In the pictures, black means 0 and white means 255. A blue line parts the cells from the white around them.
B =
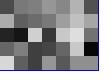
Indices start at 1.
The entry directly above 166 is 81
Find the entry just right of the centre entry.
200
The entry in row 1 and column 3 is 127
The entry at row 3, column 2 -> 21
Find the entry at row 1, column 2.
121
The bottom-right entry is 143
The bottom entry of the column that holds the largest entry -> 143
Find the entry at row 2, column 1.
172
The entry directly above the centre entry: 121
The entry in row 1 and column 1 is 75

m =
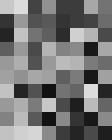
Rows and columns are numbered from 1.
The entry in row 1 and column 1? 200
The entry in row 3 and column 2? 194
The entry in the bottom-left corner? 194
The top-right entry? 115
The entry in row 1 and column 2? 220
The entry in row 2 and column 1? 52
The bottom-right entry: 30
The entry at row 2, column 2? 153
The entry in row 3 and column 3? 115
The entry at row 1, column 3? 67

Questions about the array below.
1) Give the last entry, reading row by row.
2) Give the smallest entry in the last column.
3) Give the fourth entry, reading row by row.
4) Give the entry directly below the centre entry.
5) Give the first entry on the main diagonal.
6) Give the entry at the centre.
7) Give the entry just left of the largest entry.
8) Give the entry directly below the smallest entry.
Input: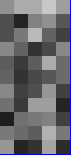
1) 44
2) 36
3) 200
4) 79
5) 144
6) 73
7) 171
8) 121

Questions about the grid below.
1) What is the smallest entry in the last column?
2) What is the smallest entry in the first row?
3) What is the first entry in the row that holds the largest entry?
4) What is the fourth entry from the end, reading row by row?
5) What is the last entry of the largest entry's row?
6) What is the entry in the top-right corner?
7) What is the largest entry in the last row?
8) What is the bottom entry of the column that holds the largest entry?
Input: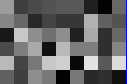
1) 17
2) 3
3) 185
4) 120
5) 220
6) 104
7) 142
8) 40

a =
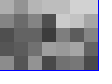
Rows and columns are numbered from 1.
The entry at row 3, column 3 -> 99
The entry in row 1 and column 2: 147
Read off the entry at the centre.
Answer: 60
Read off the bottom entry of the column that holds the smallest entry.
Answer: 73
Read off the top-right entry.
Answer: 210
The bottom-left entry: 140
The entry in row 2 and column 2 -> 107
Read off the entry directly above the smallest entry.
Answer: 79
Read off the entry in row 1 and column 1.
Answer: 174
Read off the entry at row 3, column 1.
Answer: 79

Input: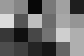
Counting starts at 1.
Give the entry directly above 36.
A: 71
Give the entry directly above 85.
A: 134
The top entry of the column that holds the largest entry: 155
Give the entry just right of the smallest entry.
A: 121
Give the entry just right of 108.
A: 168
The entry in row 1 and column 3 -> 7
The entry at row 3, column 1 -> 55
